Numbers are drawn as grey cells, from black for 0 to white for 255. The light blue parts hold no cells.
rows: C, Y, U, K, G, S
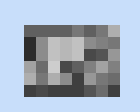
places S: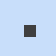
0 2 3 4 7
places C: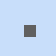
0 1 2 3 5
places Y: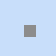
1 5
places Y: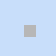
3
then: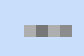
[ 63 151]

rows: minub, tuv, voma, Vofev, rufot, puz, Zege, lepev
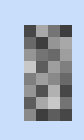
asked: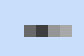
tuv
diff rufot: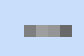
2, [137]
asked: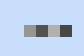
puz
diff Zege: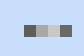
3, [116]
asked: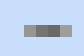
voma
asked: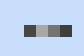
minub

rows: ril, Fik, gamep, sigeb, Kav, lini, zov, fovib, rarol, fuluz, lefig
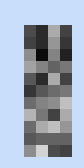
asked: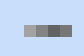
sigeb
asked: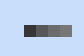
lini
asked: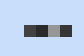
Fik
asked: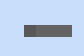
fuluz
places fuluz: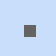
1 2 3

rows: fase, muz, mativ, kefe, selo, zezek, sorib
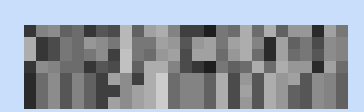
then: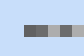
[151 151]
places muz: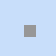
5 12 14

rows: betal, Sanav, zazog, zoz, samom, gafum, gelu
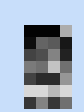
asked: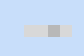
gafum
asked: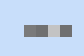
zoz
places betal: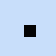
0 1 2
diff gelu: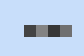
0, [55]
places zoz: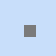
0
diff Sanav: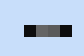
3, [23]
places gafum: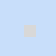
0 1 3

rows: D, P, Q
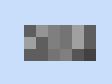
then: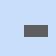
[116 127]
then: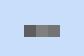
[160  94]
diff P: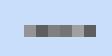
0, [160]
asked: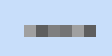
P
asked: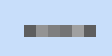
D

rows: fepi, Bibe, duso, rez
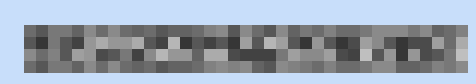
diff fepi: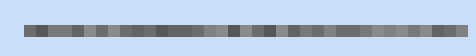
30, [138]
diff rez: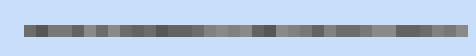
24, [108]
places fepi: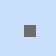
0 6 8 10 14 19 24 26 27 35
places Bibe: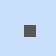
0 3 10 14 16 19 22 25 30
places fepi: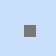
2 3 23 28 32

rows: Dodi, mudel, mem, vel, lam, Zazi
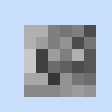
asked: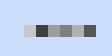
mem
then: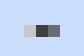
[96 76]
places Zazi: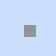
3 5
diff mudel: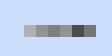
1, [157]
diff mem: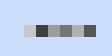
3, [127]

